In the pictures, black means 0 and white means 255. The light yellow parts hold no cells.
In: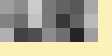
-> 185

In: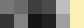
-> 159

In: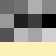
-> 0

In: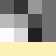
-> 113

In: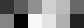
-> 34

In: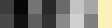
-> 127

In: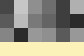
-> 42

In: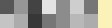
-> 172

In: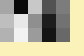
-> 114

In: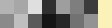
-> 147
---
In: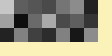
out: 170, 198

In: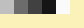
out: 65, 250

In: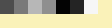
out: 143, 246

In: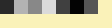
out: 218, 218

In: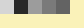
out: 156, 213

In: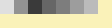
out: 102, 223
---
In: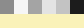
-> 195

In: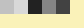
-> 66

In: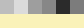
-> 43

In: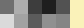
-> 82

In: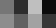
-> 141

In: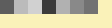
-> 177
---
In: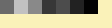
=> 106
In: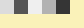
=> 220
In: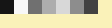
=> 21
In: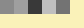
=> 138
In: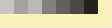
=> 197
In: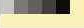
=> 198
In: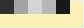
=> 48
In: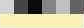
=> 211
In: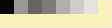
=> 6
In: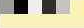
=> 156
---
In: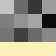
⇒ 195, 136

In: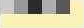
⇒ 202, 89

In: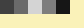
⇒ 64, 22

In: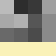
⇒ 187, 138

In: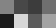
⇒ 132, 163

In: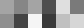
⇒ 164, 214
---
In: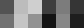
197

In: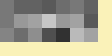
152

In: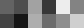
22

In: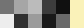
48

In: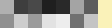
205

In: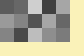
132

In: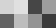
189

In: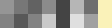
88
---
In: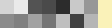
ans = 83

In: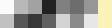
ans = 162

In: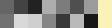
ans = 34

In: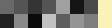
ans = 52

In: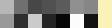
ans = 71

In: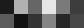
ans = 102

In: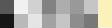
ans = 209
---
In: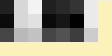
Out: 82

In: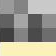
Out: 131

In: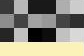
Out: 13

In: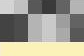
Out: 201

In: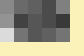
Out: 86

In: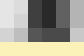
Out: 74

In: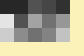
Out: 113

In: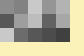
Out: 87
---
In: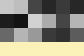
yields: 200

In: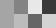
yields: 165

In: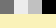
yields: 114

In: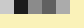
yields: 202

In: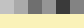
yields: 194

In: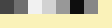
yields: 68

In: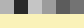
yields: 179
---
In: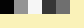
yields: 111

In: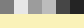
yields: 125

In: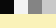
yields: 201

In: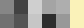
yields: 84

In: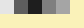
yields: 127

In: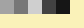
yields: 119

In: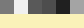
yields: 89

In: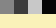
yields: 133
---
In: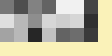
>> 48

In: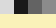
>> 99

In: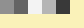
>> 100

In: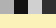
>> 48

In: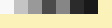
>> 43

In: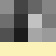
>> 48

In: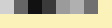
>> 58
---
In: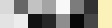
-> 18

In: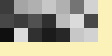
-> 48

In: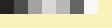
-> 162

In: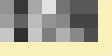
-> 198

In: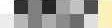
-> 127

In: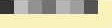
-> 146

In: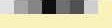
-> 133
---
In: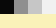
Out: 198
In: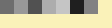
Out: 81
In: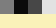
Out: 71
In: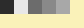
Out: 108
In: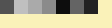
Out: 170
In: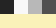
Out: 184
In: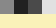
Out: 74
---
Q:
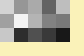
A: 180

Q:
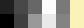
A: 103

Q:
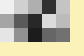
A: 40

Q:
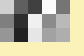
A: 240

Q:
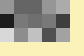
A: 111

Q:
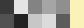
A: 131

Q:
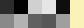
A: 208

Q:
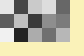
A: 58

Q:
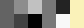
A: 193
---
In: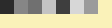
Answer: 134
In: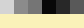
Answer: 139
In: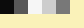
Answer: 88
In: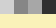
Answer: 134
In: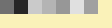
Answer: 38
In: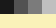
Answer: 82
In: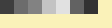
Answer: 108
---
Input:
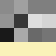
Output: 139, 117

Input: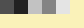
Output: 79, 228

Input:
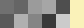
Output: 112, 203

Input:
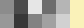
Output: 140, 209

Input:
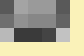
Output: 89, 194

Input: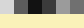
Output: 215, 112

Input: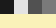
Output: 26, 122

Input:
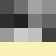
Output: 76, 64

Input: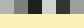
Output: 179, 158

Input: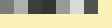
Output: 124, 81
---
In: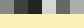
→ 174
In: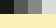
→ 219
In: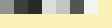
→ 243
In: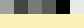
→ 232
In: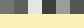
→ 85
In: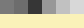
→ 216
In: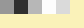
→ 218
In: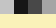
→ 165
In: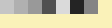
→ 132
